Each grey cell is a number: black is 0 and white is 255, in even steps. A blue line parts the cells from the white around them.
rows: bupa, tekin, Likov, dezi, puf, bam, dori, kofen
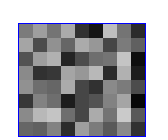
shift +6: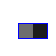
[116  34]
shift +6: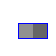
[151 108]

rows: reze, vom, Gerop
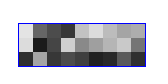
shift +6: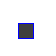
[69]
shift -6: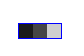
[ 21  63 201]
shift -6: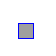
[153]
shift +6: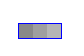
[143 165 187]
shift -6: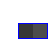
[49 70]
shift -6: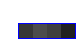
[49 70 57 27]

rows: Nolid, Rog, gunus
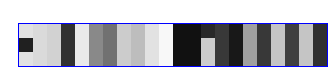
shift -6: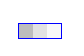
[183 220 242]
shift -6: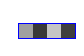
[154  50 191  57]
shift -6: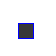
[50]

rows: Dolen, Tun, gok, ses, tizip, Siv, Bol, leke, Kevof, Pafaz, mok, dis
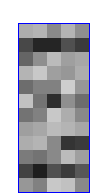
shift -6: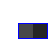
[66 31]
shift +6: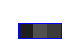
[36 86 65]
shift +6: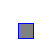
[135]
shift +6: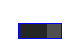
[43 43 86]
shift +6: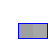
[165 173]
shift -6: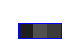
[24 74 53]
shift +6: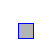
[186]

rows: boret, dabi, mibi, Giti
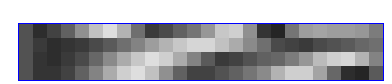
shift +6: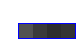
[88 64 51 58]
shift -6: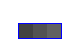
[60 76 91]
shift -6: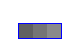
[ 91 111 132]
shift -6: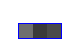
[105  52  68]
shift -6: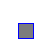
[118]

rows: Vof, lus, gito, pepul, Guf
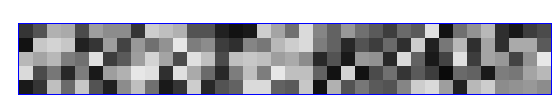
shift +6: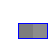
[131 146]
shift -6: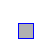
[171]
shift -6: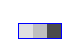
[218 185  69]
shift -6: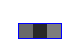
[100  34 119]
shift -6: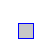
[193]

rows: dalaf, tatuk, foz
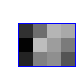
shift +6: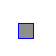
[149]
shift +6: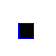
[9]
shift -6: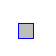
[183]
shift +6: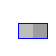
[195 163]
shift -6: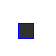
[43]
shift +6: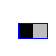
[  9 195]

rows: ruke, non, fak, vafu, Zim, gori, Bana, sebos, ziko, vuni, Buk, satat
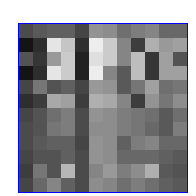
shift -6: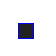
[28]
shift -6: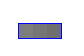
[119 112 105]
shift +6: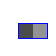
[ 81 153]

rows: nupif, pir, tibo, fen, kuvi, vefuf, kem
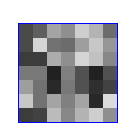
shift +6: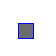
[114]
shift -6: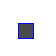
[68]
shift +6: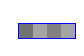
[120 170 134 170]
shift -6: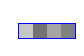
[193 108 158 122]
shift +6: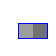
[164 120]
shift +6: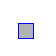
[185]

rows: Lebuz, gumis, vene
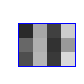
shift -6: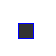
[44]
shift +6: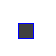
[70]
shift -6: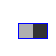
[169  44]
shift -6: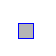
[175]
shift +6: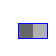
[109 181]

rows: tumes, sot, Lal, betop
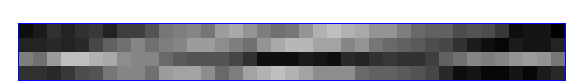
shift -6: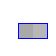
[163 177]
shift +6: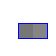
[124 139]
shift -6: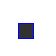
[43]
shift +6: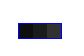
[20 33 55]
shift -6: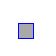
[163]

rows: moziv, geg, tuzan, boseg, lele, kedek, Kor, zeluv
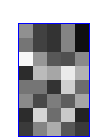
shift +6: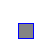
[138]
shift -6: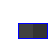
[59 45]

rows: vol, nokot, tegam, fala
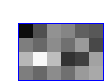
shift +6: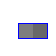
[132 110]
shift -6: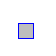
[184]
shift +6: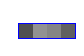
[ 86 152 139 102]
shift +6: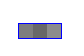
[132 110 146]
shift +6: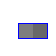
[132 110]
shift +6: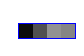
[ 18  86 152 139]
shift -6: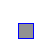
[140]

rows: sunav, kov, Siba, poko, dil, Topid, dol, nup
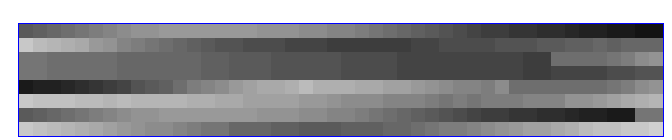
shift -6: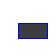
[55 55]
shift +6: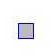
[193]
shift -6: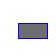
[104 104]
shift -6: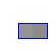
[141 134]
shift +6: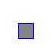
[138]
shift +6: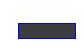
[67 67 67 67]
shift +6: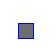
[116]

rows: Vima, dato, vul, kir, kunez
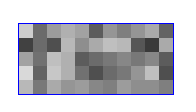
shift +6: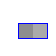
[148 176]
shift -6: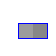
[150 129]
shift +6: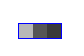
[190  92  64]
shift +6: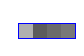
[182  98 113 126]

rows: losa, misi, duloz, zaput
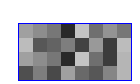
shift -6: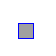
[154]
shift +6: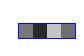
[125  47 202 117]
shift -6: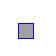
[154]
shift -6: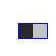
[ 35 190]

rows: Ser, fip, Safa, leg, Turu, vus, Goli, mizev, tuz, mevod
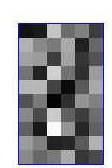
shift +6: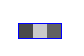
[ 80 208 103]
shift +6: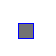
[121]

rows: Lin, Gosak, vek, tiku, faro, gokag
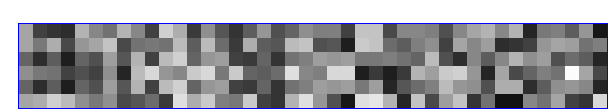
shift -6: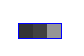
[ 46  59 144]
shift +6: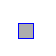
[179]
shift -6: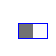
[108 246]
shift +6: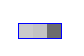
[208 201 114]

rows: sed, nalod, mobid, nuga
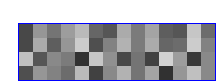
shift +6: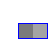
[129 170]
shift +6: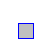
[198]

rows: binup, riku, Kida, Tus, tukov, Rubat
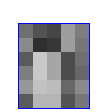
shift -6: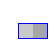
[195 160]
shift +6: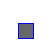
[109]

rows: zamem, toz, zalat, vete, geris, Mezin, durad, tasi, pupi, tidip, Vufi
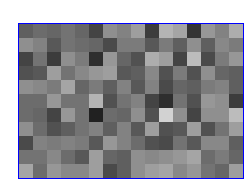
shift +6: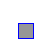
[157]
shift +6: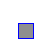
[149]
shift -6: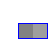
[124 152]
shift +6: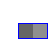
[108 149]
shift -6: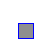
[137]

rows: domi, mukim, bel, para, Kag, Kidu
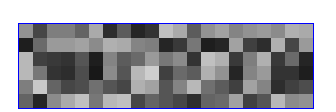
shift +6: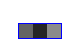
[106  43 145]
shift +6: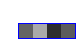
[106 176  51  98]
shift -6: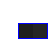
[24 31]

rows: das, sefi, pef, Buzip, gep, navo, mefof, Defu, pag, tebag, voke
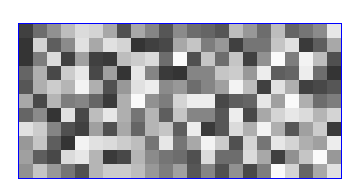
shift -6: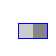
[198 127]
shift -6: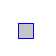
[191]
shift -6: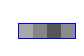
[162 127  80 133]
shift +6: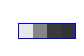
[237 139  64  58]
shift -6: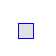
[219]

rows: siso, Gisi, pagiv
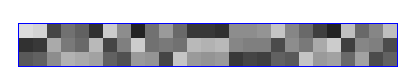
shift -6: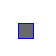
[99]
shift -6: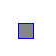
[128]
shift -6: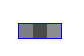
[121  69 135]
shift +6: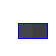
[75 69]
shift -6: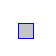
[191]

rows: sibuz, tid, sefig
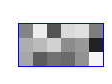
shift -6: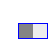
[126 231]
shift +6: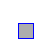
[179]

